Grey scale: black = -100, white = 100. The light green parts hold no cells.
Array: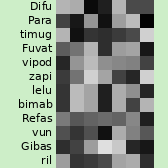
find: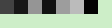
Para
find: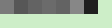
Refas
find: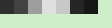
Gibas
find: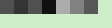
vun
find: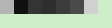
timug

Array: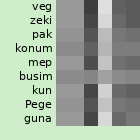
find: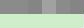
busim
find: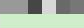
guna
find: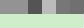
pak
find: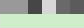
zeki
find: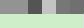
Pege

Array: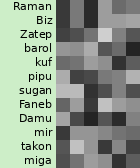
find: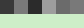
Raman
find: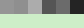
barol
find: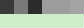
Biz
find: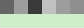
Faneb
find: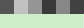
takon

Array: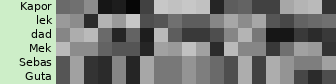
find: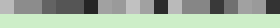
Mek
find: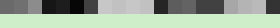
Kapor

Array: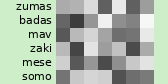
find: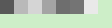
mav
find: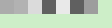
zumas
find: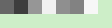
badas

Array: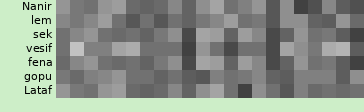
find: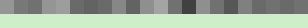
Lataf
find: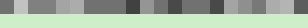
vesif

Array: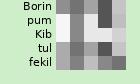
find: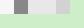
Kib
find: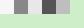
pum

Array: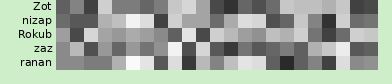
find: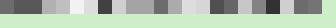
nizap
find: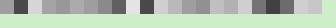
Rokub
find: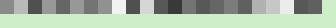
zaz
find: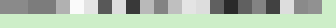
ranan
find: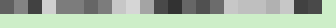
Zot

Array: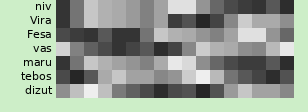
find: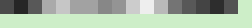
tebos
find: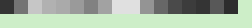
niv
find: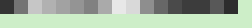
maru
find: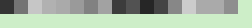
Vira

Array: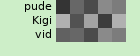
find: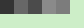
pude
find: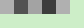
Kigi

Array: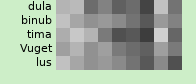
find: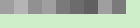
Vuget
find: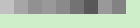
binub
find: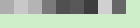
tima
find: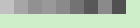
lus
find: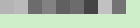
dula

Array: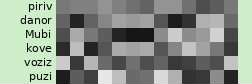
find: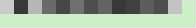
voziz
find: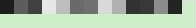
puzi
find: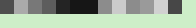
Mubi
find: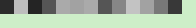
kove
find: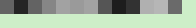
danor

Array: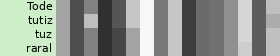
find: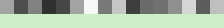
tuz
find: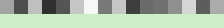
tutiz
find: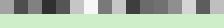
Tode

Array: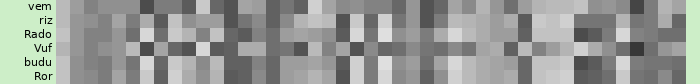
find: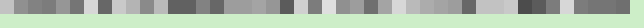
budu
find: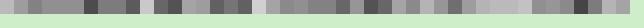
vem
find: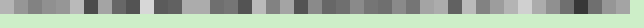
Vuf
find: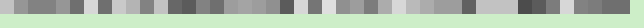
Rado

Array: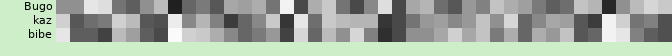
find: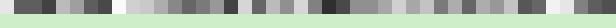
bibe
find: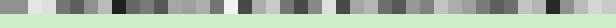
Bugo

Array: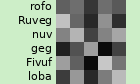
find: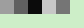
Fivuf
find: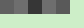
rofo
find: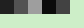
geg
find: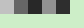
Ruveg

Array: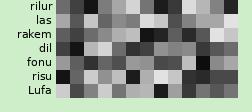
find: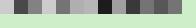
Lufa
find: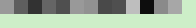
fonu

